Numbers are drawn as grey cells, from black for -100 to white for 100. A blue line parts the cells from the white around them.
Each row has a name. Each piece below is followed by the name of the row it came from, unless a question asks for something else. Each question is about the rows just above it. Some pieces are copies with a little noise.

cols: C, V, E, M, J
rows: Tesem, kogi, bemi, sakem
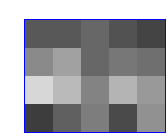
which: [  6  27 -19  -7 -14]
kogi
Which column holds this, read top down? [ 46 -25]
V

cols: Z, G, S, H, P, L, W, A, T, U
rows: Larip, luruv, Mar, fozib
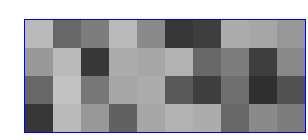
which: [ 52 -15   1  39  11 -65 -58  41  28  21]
Larip
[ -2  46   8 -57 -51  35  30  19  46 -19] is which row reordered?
Larip
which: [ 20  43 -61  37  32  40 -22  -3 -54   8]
luruv
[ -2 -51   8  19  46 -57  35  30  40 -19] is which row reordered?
luruv

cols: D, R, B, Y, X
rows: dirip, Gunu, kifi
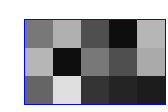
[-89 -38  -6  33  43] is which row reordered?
Gunu
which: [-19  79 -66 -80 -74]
kifi
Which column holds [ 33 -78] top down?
X
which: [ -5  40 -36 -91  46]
dirip
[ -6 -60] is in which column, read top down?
B

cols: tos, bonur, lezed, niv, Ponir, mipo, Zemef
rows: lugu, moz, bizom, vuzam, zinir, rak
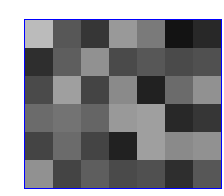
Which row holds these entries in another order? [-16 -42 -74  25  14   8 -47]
bizom
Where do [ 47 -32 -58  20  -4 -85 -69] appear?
lugu
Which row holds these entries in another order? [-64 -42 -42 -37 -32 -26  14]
moz
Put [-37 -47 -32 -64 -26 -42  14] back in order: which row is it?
rak
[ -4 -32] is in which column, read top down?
Ponir
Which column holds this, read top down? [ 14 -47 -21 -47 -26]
lezed
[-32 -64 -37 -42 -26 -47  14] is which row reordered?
rak

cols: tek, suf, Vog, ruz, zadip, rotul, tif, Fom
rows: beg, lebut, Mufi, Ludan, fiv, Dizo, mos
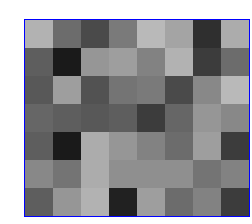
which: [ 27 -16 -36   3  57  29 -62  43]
beg
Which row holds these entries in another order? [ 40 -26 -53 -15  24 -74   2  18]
mos
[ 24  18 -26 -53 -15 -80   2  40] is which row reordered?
lebut

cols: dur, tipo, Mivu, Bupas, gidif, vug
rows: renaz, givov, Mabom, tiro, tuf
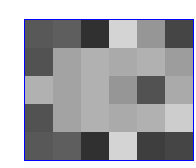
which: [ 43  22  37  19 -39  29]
Mabom
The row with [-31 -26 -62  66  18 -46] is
renaz
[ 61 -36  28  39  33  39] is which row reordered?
tiro
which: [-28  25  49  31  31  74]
tiro
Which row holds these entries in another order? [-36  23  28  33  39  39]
givov
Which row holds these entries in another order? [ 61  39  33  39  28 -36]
tiro

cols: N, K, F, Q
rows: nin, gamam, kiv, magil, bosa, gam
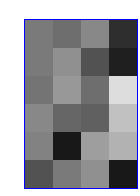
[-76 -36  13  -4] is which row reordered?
gamam
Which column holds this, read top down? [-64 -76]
Q
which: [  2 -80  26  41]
bosa
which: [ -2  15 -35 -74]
gamam

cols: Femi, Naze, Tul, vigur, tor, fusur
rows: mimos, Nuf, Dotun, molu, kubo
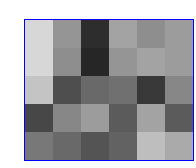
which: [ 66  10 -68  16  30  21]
Nuf
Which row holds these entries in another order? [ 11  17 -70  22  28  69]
Nuf
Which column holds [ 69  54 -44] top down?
Femi
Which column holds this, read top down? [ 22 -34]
Tul
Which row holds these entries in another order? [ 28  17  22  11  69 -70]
Nuf
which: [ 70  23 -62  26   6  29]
mimos

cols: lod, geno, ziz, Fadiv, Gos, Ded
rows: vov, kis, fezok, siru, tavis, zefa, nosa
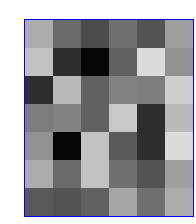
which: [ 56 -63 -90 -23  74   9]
kis
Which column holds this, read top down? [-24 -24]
ziz
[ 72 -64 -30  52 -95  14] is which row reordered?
tavis
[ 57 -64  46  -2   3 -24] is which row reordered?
siru
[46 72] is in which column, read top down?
Ded
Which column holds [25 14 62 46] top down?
Ded

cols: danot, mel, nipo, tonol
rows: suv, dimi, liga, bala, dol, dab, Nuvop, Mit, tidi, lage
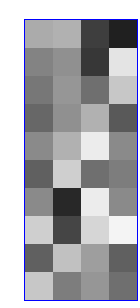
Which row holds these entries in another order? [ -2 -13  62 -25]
dab
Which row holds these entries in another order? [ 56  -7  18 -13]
liga
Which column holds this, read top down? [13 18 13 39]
mel

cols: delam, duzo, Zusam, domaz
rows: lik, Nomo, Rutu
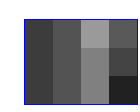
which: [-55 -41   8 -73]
Rutu
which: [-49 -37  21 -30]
lik

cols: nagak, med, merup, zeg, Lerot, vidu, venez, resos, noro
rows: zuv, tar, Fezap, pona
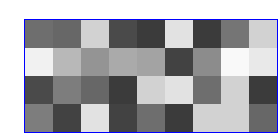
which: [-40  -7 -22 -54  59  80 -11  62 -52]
Fezap
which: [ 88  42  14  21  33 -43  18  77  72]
tar
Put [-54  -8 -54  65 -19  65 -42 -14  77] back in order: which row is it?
zuv
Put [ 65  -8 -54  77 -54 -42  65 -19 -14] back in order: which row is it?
zuv
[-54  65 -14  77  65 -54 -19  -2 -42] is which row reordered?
Fezap
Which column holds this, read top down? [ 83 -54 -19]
noro

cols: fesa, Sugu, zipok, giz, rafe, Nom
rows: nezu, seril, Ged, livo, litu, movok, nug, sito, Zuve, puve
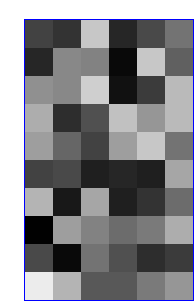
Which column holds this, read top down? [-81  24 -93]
Sugu
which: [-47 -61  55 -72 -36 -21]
nezu
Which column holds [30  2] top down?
zipok
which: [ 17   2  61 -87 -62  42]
Ged
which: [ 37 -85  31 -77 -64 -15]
nug

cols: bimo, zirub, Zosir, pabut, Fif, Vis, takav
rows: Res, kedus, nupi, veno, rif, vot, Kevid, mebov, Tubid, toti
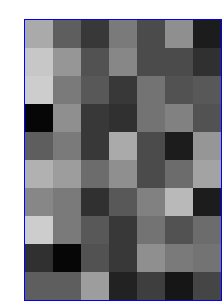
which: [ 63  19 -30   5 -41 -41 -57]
kedus
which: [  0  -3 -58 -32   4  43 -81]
Kevid
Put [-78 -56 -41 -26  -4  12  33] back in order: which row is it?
Res
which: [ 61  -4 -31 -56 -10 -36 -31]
nupi
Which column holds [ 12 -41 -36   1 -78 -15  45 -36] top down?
Vis
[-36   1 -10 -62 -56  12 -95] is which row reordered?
veno

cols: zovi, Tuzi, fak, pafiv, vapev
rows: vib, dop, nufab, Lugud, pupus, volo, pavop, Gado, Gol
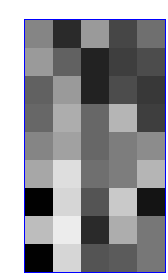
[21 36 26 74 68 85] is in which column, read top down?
Tuzi
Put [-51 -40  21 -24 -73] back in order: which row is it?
dop
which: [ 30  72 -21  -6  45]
volo
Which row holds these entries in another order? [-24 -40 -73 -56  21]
nufab
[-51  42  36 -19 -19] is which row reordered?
Lugud
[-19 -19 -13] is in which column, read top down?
fak

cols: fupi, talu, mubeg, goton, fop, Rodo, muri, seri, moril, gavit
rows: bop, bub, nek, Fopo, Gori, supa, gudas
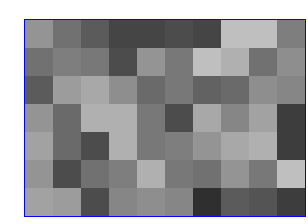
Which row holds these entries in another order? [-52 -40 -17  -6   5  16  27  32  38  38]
Fopo
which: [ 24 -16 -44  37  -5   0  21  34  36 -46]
Gori
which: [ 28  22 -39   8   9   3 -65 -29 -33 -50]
gudas
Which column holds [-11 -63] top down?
muri
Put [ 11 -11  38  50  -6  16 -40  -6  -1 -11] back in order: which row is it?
bub
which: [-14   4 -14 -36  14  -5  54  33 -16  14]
bub

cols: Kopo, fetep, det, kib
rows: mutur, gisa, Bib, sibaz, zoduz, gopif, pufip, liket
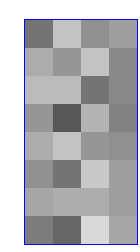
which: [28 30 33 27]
pufip
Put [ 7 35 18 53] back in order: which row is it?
gisa
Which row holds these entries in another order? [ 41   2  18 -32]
sibaz
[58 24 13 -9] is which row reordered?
gopif

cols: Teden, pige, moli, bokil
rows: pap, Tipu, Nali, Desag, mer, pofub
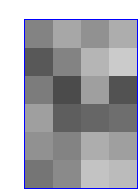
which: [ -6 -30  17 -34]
Nali
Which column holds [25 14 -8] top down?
Teden
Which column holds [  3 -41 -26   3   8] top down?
pige
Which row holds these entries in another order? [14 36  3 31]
pap
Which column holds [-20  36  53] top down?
moli

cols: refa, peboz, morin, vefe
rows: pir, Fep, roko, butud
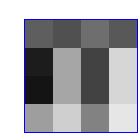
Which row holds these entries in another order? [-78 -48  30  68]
Fep
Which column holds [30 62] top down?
peboz

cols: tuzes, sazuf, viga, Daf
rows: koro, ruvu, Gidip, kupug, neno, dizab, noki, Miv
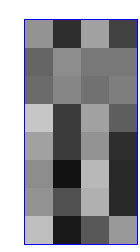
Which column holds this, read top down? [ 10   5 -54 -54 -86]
sazuf
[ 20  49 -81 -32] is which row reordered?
Miv
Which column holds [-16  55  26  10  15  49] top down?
tuzes
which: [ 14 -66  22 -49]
koro
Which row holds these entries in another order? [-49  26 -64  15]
koro

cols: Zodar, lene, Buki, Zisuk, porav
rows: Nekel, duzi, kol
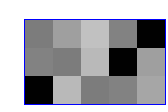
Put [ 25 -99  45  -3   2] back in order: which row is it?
duzi
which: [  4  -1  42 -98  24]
duzi
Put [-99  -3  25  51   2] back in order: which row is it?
Nekel
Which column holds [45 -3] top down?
Buki
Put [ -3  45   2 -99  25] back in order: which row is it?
duzi
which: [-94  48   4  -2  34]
kol
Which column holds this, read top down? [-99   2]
Zisuk

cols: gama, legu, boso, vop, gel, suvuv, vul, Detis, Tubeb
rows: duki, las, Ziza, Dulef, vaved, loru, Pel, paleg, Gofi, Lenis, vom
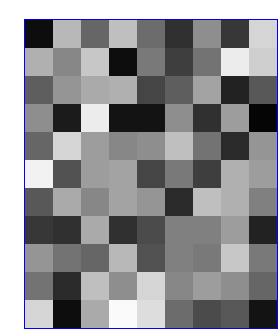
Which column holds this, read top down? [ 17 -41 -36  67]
gel
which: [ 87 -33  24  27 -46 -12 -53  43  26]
loru
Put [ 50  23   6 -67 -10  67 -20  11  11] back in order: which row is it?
Lenis
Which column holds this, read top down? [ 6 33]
boso
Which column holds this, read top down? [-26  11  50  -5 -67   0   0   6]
suvuv
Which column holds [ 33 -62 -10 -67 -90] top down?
legu
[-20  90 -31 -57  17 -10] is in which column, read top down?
gama

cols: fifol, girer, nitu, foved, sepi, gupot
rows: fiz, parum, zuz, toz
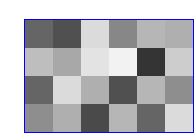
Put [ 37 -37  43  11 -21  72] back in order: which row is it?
zuz
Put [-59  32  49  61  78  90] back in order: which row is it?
parum
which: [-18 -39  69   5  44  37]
fiz
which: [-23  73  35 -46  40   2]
zuz
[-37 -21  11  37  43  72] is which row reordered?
zuz
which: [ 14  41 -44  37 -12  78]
toz

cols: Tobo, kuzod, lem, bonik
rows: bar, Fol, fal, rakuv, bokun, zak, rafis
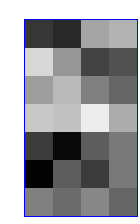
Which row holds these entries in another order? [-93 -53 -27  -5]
bokun
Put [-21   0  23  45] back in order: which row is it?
fal

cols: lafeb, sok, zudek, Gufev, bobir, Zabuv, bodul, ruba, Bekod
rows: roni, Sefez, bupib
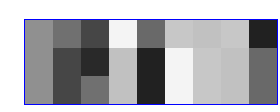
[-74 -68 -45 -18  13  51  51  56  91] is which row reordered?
Sefez
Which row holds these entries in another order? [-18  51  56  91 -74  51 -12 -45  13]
bupib
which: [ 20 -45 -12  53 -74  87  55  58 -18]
bupib

